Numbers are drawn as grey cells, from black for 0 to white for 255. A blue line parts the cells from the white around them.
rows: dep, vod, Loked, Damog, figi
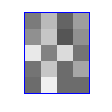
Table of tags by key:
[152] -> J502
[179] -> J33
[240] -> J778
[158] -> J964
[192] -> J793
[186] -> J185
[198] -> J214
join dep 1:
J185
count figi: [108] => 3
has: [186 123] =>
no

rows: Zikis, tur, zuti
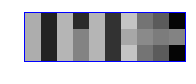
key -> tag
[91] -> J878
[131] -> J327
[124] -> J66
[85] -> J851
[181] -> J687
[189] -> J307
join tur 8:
J66
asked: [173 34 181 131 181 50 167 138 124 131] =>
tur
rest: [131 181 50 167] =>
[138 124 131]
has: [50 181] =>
no

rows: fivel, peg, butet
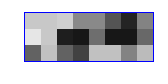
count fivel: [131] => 1
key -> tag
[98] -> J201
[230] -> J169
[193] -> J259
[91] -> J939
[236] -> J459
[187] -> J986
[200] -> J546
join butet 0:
J201
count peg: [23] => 3
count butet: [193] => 3
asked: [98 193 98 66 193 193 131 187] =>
butet
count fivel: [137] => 2

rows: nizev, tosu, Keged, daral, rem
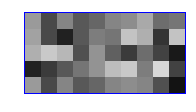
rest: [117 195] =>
[175 52 195]
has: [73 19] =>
no

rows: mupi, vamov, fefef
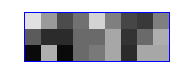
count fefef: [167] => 3
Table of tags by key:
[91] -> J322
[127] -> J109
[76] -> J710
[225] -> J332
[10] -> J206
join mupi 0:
J332
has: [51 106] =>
yes
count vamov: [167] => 1
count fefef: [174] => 1
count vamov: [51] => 1

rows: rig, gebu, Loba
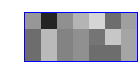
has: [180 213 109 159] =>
yes
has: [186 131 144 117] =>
yes
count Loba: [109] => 3
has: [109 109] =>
yes

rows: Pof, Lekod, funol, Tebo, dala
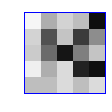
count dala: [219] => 2
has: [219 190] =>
yes
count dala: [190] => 3
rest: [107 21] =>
[127 196]
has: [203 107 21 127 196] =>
yes
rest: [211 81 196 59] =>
[141]
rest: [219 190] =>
[219]

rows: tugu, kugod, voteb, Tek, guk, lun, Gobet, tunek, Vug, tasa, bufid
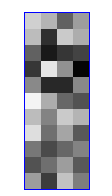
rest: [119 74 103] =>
[131]
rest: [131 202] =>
[180]
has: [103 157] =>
no
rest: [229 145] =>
[5]
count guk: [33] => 0
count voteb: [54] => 1

